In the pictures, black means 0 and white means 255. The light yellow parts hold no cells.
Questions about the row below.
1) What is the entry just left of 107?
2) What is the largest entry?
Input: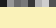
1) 151
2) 206

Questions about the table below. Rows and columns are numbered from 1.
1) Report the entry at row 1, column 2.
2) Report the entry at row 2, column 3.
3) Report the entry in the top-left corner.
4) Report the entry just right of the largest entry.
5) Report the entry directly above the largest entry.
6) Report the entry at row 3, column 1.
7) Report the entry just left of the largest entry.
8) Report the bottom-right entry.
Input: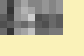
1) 66
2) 149
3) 120
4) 79
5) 164
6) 91
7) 164
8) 120

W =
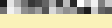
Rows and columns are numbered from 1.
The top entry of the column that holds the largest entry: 255
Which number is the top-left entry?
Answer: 27
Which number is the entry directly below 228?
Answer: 241
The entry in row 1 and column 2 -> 228
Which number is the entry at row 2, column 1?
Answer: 114
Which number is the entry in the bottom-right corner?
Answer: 84
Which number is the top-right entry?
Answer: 202
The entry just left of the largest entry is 42
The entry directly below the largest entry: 71

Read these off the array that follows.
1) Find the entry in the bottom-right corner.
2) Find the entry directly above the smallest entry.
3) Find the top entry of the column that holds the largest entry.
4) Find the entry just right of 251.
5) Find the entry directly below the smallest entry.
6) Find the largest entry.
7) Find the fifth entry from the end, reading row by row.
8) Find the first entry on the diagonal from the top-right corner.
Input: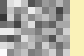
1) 208
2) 98
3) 98
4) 138
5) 111
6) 251
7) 138
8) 138

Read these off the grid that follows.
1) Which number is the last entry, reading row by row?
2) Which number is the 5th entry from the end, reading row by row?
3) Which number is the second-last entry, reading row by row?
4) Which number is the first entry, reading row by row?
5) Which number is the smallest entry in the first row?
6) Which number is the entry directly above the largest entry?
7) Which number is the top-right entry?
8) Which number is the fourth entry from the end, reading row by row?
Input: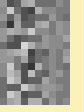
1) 139
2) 175
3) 123
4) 151
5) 81
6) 97
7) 123
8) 111

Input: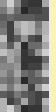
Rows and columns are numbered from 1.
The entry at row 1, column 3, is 135
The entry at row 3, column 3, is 93
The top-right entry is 166
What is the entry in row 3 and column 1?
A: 93
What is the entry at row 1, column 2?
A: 207
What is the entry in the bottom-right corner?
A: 150
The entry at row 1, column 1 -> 150
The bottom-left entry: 178
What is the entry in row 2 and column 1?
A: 121
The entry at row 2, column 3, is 107

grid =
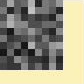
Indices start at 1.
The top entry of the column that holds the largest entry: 176
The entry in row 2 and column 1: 121
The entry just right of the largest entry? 121
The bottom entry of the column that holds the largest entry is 66
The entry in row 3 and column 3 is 121
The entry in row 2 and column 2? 38
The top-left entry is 91
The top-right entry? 151
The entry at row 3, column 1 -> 79
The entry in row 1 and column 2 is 164
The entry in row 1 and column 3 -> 91
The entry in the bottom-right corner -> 54
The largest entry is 192
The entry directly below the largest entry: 79

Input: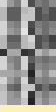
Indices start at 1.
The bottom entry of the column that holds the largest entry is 196
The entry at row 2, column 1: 184
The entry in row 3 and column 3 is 94
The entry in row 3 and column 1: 184
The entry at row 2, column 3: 94
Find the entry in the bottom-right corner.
168
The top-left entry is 212
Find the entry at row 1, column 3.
125
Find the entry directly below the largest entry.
184
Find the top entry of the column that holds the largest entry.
212
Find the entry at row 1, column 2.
154
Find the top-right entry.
138
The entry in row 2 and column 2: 94
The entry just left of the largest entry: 138
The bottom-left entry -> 196
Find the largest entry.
227

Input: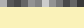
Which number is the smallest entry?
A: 57
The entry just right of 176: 88
